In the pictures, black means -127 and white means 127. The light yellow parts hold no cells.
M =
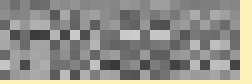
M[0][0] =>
5
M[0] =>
[5, -16, 6, -22, -17, 16, 10, 19, 5, 9, 10, 6, 22, 18, 5, 30, 30, 10, 0, -4, -1, -1, 9, 6]
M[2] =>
[-25, 48, 23, 49, 46, -5, 14, -28, 24, -33, 14, 25, -21, -29, 23, -43, -47, 17, 27, -3, 31, 2, -19, 20]
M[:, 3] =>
[-22, 27, 49, -69, 35, 38, 35, 42]
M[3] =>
[42, -54, -19, -69, -63, 53, -58, 74, -49, 39, -12, -16, 74, 76, -20, 70, 69, 1, -40, -7, -16, -18, 11, -22]
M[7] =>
[-21, 24, 32, 42, 36, -36, 59, -45, 46, -2, 37, 34, -41, -43, 34, -28, -12, 19, 36, 27, 29, 37, 11, 37]
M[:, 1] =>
[-16, 3, 48, -54, 19, 35, 32, 24]
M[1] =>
[14, 3, 5, 27, 17, -38, 39, -24, 23, 33, 13, 4, -34, -21, 8, -7, 11, -7, 16, 43, 0, 42, 31, 13]
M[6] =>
[69, 32, -53, 35, 46, -13, -13, 2, -21, 65, -58, -70, -2, 11, -58, -3, -18, -61, -39, 58, -52, 62, 59, -60]
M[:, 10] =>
[10, 13, 14, -12, -16, 19, -58, 37]
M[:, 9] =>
[9, 33, -33, 39, 52, -26, 65, -2]
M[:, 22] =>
[9, 31, -19, 11, 49, -16, 59, 11]
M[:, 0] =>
[5, 14, -25, 42, 39, -22, 69, -21]
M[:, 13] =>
[18, -21, -29, 76, -11, -23, 11, -43]
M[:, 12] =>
[22, -34, -21, 74, -24, -18, -2, -41]

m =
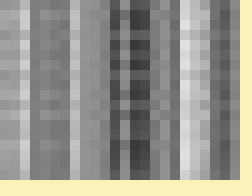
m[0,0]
22
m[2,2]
74
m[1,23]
1
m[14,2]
77
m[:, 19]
[57, 59, 67, 50, 67, 61, 66, 52, 66, 62, 54, 56, 63, 59, 64, 66, 64, 55]
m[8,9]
16
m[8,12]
8
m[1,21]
-13
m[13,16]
18
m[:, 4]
[1, 15, 5, 4, 7, 1, 9, 3, 2, 13, 2, 16, 1, 1, 11, 3, 1, 2]
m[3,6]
0
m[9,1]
41
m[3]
[20, 27, 48, 0, 4, -5, 0, 46, 17, 15, 3, -31, 12, -37, -32, -4, 15, -11, 71, 50, 30, -8, -24, 10]
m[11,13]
-63
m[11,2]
72
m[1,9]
9
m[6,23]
2
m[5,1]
25
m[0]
[22, 25, 54, -1, 1, -8, -5, 51, 19, 16, 0, -39, 14, -45, -39, -8, 18, -16, 81, 57, 32, -13, -27, 9]
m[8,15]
-7
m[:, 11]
[-39, -52, -57, -31, -58, -45, -58, -33, -53, -55, -35, -49, -47, -42, -57, -55, -50, -37]
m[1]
[38, 43, 74, -1, 15, 7, 2, 63, 17, 9, 9, -52, -17, -66, -58, 7, 3, -10, 84, 59, 56, -13, -39, 1]
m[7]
[20, 26, 49, 0, 3, -6, -1, 47, 17, 15, 2, -33, 13, -38, -33, -6, 16, -12, 73, 52, 30, -9, -25, 10]
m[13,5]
-8
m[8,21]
-19
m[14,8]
18
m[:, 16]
[18, 3, 13, 15, 11, 18, 9, 16, 17, 5, 17, 1, 18, 18, 7, 15, 18, 18]
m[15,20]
43
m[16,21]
-18
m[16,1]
26
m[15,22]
-34

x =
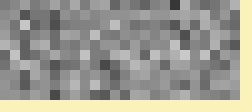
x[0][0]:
-4
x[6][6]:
-15
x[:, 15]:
[1, 21, 2, 4, 13, 62, 19, 10, 13, 1]
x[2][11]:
61
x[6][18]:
32
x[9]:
[18, 20, 7, 29, 18, -54, 8, 31, 7, -27, -38, 18, -23, 37, 33, 1, 12, 32, 48, 20, 7, 2, -5, 17]
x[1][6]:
16
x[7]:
[14, 14, -33, 39, 19, -22, 16, 38, 9, 21, 1, -37, 1, 30, 36, 10, 23, 11, 16, 27, -16, 12, 17, 38]
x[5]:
[-23, 66, -30, -15, 9, 38, 10, 3, 65, -2, -4, 45, 59, 30, -25, 62, 29, 48, 73, 12, 64, -23, 28, 15]
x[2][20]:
45
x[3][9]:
60
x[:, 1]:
[7, 18, -10, -3, 30, 66, 32, 14, 6, 20]
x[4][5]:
-17
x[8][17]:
-1
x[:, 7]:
[40, 5, 0, 30, -6, 3, -11, 38, 54, 31]
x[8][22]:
34
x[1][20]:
48
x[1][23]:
-17
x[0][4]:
8
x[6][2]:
54
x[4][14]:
0
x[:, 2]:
[29, -43, 70, -23, -31, -30, 54, -33, -37, 7]
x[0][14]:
-28
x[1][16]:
20
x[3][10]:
-1
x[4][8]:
16

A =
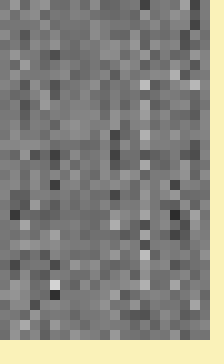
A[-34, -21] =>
-8
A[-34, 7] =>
-1
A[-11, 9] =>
-15
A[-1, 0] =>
-18
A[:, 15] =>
[-9, -13, 6, -14, 14, -30, -9, 8, -36, -16, -33, -8, -19, 2, -2, -31, -21, -5, -6, -8, -8, -6, -5, -11, -4, -28, 0, -15, -20, 3, -5, -17, -29, -6]
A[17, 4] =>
-10
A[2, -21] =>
-10
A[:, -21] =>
[-8, 8, -10, 10, -16, -2, -5, -5, 3, -8, -14, -7, -5, -10, 7, -11, 0, -9, 1, 4, -7, -1, -10, -8, -11, -4, -21, -5, -8, 15, -20, -4, -13, -18]
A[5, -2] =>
21
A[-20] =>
[7, 6, 10, 11, 1, -19, -12, -13, -23, -21, -1, -33, 8, -13, 18, -2, -1, -5, -9, -42, -4]
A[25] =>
[-4, -11, -31, -14, -40, 3, -7, -19, -16, -20, 1, 22, -15, -3, 60, -28, 0, -6, 0, -16, 15]
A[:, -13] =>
[-20, -2, -13, -17, -2, -14, -20, -19, -1, 5, 0, 4, 5, 7, -23, -14, -2, -10, -16, -3, -8, -19, -14, -24, -4, -16, 0, -17, 9, -5, -5, -8, -20, 2]
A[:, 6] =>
[-19, -12, -10, -17, -11, -19, 2, 9, -14, -3, -7, -6, 8, 0, -12, -24, 6, -11, 0, -4, -8, -14, -7, -13, -1, -7, -13, -5, -15, -6, 0, -8, -1, -12]
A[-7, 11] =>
-4
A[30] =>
[-20, 8, 9, -49, 3, 7, 0, -10, -5, 2, 17, -11, -9, 17, -28, -5, -11, -10, -25, 36, -13]
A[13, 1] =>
12
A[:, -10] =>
[-24, -22, -9, -24, 14, 11, -7, -35, -8, -3, -1, 16, 17, -58, -33, -62, -42, -8, 10, -57, -19, 19, 45, -18, -12, 22, -27, -4, 0, 30, -11, 13, -5, 24]
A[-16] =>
[1, 7, -15, 9, -11, -66, 0, 3, -16, 4, -1, 10, 0, -22, 8, -6, 17, -59, 1, -2, -12]
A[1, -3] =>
5
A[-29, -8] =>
-1
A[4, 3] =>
8
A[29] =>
[15, 20, 6, -13, -20, -80, -6, -5, -5, -2, 5, 30, -37, -18, -1, 3, -1, -19, -7, 7, -24]
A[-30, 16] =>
-1
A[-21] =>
[-10, 12, -6, -5, -18, 4, 0, 11, 7, -14, 14, -58, -24, -12, 48, 2, -3, 18, -6, 0, 3]
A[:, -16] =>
[-18, -8, -18, 4, 16, -49, -10, 1, -45, -38, 2, -2, -28, 4, -19, -64, -39, 5, -66, -9, -36, -28, -6, 32, 11, 3, -53, -2, 83, -80, 7, -6, 23, -4]
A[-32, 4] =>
12
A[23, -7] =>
35
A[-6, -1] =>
-5
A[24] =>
[-11, 9, 25, 16, 6, 11, -1, -5, -4, -12, 0, -12, 7, -4, -48, -4, -2, -5, -27, -7, 0]
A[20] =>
[-7, -26, -41, 25, -15, -36, -8, -21, -8, -14, 2, -19, -5, -6, 11, -8, -30, -34, 11, -28, 5]
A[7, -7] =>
-2
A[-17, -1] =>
10
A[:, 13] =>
[-7, -25, -17, 12, 22, -1, 3, -11, 4, -11, -6, 3, 1, -12, -13, -16, -15, 10, -22, -22, -6, -3, -26, -25, -4, -3, -12, -31, 16, -18, 17, -41, -24, -13]

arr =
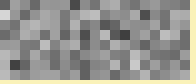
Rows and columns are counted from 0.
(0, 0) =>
-29
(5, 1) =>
39
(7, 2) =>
6
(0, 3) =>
-22
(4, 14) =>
-27
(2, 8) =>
-8
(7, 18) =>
42
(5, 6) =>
18
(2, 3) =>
53
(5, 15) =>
-8
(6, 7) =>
-10
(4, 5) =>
3
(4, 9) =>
12
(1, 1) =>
23
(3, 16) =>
61
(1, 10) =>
2
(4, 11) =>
47
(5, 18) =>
28
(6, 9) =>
4
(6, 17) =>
22
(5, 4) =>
5
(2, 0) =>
6
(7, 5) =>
33
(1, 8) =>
52
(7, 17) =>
28
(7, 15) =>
0
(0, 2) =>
13
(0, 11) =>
45
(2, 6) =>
-9
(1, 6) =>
-6
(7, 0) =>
58
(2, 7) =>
49
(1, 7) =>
26
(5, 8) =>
9
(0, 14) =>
15
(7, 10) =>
21
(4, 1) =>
27
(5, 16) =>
-13

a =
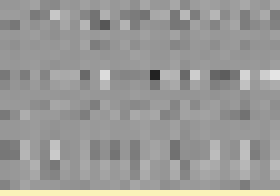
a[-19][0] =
23
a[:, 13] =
[16, -4, -2, 24, 15, 32, 26, 6, 24, 28, 9, 41, 27, 25, -1, -3, 4, 10, 37]
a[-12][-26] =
-3
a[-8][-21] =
13
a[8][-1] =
44
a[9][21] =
19
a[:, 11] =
[24, 24, 16, 24, 21, 23, 23, 10, 19, 22, 23, 36, 24, 24, -4, -11, 26, 25, 28]
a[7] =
[-7, 18, -3, 32, 4, 44, 41, 44, -22, 26, 92, 10, 5, 6, 10, -93, 56, 52, -22, 77, 31, -25, -34, -10, 84, 32, 77, 100]
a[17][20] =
38
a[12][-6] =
23
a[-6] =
[23, 23, 25, 28, 21, 17, 23, 22, 29, 25, 29, 24, 25, 25, 32, 24, 23, 33, 15, 24, 28, 24, 23, 26, 26, 25, 22, 31]
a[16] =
[21, 24, 30, 48, 6, -7, 32, 21, 40, 24, 40, 26, 36, 4, 48, 26, 22, 46, -1, 36, 48, 42, 26, 39, 55, 30, 22, 57]
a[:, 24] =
[40, -1, -2, 27, 9, 21, 24, 84, 65, 16, 8, -13, 22, 26, 60, 63, 55, 46, -3]
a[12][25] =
25
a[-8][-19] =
28
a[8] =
[9, 21, 16, 26, 15, 29, 34, 28, 12, 25, 55, 19, 18, 24, 20, -8, 32, 41, 2, 36, 26, 0, 7, 14, 65, 26, 36, 44]
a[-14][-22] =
22
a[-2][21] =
34
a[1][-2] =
42
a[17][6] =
27
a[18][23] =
15
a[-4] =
[-8, -7, 53, 27, 9, 74, 18, 21, 36, -1, 16, -11, 22, -3, 29, 37, 29, -14, 16, 14, 18, 60, 23, 16, 63, -2, 15, 37]
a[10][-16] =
16
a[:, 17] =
[39, -7, -8, 34, 6, 29, 32, 52, 41, 22, 5, 11, 31, 33, -12, -14, 46, 42, 19]
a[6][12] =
25
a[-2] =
[22, 24, 28, 39, 9, 4, 27, 21, 35, 24, 35, 25, 31, 10, 42, 25, 22, 42, 6, 30, 38, 34, 25, 33, 46, 28, 22, 44]
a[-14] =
[24, 21, 25, 25, 24, 26, 22, 21, 24, 25, 21, 23, 23, 32, 28, 22, 22, 29, 23, 24, 21, 24, 28, 22, 21, 23, 22, 24]
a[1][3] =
-5
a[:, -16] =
[29, 1, 51, 25, 30, 23, 25, 5, 18, 23, 16, 13, 24, 25, 22, 22, 36, 31, 19]
